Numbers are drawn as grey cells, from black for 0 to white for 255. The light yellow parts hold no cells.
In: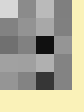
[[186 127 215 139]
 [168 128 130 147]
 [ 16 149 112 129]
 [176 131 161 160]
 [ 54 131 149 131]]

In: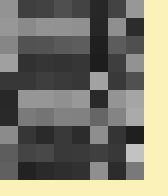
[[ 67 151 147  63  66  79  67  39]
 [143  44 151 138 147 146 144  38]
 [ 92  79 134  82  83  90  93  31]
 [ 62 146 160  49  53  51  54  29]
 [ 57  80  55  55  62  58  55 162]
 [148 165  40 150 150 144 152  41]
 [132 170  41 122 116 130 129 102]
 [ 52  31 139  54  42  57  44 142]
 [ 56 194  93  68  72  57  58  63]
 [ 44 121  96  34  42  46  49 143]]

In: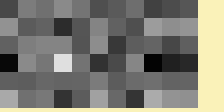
[[ 76  86  72 124 112 138 116  79  90 110  65]
 [142 148 146  91  98  44  85 132  97  79 156]
 [ 71  95  97 126 132 132  84 141  56  93 100]
 [ 32  40   8 138 118 223 115  50  74 134   3]
 [ 99 100  95  93 103 100 101 123  92 107 111]
 [147 144 169 112 120  51  92 161 104  52 171]]

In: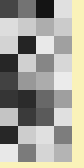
[[ 20 224  69 115]
 [173 203 221 203]
 [233 160 211  36]
 [134 215  38 208]
 [172 235  66 152]
 [104 159  53  43]
 [ 90 224 196  58]
 [224 125  39 205]
 [213 180 232 123]]

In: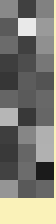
[[ 64 129 137]
 [233 154  90]
 [ 64 144 107]
 [ 77 119  62]
 [ 92  83  54]
 [ 90 104 101]
 [ 56 102 182]
 [134 176  62]
 [102 177  57]
 [108  27  66]
 [ 89 102 149]]

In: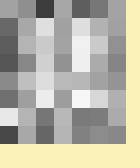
[[119 163 162 143  60 167  94]
 [178 161 104 168 223 161 222]
 [202 145  93 180 202 163 240]
 [171 133  85 135 208 146 239]
 [162 148 138 191 220 185 183]
 [215 176 112 159 236 157 247]
 [124 171 232 180 118 184 122]
 [140 136  72 168 102 181 129]]
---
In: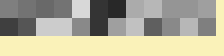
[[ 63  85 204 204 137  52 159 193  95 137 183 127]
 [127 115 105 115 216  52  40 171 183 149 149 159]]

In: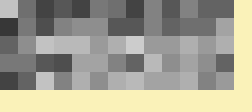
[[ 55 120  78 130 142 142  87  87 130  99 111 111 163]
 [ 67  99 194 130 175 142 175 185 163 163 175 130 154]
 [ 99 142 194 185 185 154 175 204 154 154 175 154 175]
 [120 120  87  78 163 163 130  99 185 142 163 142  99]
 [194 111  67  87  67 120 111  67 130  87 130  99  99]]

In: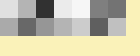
[[170 104 150 180 204  95 192]
 [224 180  49 235 246 127 115]]

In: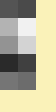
[[ 42  64]
 [ 84  74]
 [117 108]
 [147 211]
 [179 241]]

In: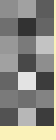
[[ 82 183  60]
 [101 227  60]
 [111  50 101]
 [122 111 131]
 [142 161  92]
 [152 122 195]
 [161  72 142]]

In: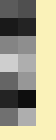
[[ 25  35]
 [ 35  14]
 [ 91  79]
 [101 151]
 [112 174]
 [132 142]
 [206 174]]

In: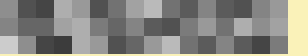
[[132 102 102 162 174 123 102 132  91  81 123 153 114 174 142 162]
 [142  81  69 174 153  81 114 162 186 114  91 132  91  81 132 153]
 [204 142  69  60 174 153  81 102 153 186 114  91 132  91  69 123]]

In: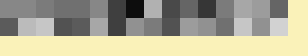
[[ 91 187 198  82  91 167  63 145 123  82 156 145 112 198 145 210]
 [135 135 123 112 112 135  63  13 177  73 101  54 123 167 156 101]]
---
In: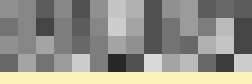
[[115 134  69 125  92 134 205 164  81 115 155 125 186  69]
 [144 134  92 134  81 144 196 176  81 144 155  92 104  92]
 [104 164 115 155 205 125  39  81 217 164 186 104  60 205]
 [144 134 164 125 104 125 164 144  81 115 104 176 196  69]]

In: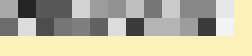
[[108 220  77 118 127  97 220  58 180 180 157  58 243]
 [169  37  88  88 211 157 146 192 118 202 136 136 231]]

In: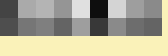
[[ 78 118 127 100 158  56 138 109 100]
 [ 68 170 180 149 224  14 212 158 138]]

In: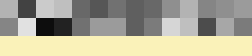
[[133 225  13  34 113 155 155  95 123 214 191  76 167 123]
 [179  66 203 191 104  86 113  95 104 143 179 133 143 155]]

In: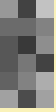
[[ 87 119  66]
 [107 107 130]
 [ 87  57 142]
 [161  76 161]
 [ 98 130 173]
 [152  66 194]]

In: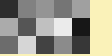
[[108 214  66 139  55]
 [ 45 129 148 117 160]
 [171  85 192 235  23]]

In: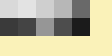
[[ 58  68 150  77  27]
 [217 227 207 183 105]]

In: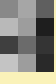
[[185 157  30]
 [196 157  41]
 [ 63 107  52]
 [136 166  95]]

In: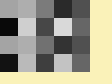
[[ 18 186  62 195 102]
 [  9 207  71 217 102]
 [164 174 113  51  80]
 [164 174 123  42  80]]
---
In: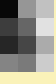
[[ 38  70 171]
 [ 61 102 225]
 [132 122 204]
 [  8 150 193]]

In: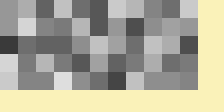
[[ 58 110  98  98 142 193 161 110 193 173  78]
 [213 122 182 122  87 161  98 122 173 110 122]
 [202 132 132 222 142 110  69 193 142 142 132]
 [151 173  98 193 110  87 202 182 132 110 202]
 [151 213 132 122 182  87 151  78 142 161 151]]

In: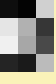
[[ 14   3 208]
 [ 36  26 187]
 [240 167  73]
 [229 177  54]]

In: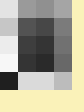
[[247  52  42 104]
 [236  62  52 113]
 [198  83  71 123]
 [227 154 144 165]
 [ 31 218 218 188]]

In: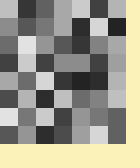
[[191  54  97 168 203  65 180]
 [140  87 119 168  45 214  35]
 [168 108 214  54  35  45 180]
 [226 119 203  65 149 119  97]
 [ 87 149  45  76 159 214  97]
 [ 76 180  45 191 108 130 191]
 [ 65 203  65 140 140  65 159]
 [108 226 149  87  54 130 168]]

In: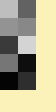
[[118  14]
 [  4  46]
 [190  98]
 [147 136]
 [ 58 212]]

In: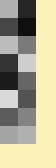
[[ 71  15]
 [176  38]
 [217  83]
 [ 27 102]
 [188 122]
 [ 92 131]
 [164 176]
 [ 50 206]]
